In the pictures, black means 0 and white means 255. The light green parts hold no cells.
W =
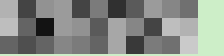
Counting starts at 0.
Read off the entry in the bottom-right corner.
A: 202
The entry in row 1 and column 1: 100
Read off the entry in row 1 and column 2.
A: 19
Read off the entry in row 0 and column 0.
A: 178
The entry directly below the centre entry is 100
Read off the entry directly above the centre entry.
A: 123
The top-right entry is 112
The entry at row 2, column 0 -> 100
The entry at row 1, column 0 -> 190
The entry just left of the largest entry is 112

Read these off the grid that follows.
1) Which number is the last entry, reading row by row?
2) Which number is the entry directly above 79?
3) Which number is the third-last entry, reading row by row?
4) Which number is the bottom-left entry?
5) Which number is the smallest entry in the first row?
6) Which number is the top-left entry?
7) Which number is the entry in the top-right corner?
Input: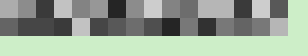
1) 182
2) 205
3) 100
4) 100
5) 37
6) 172
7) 88

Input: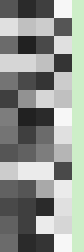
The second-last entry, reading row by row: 52
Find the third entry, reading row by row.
63
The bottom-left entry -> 107
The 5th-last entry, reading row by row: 214
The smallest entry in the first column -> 63
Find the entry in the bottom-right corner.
247
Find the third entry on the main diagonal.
73
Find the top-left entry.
85
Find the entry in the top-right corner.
247
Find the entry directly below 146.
33
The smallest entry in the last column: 52
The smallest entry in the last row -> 42
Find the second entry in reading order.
42

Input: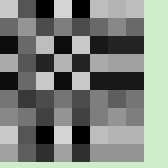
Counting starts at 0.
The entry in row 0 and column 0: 201
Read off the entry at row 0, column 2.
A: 0
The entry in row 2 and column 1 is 105
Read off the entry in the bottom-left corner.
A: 160
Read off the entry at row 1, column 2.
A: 76
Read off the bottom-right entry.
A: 148
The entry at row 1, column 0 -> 105
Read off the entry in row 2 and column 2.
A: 189
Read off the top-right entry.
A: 189
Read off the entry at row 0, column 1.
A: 85
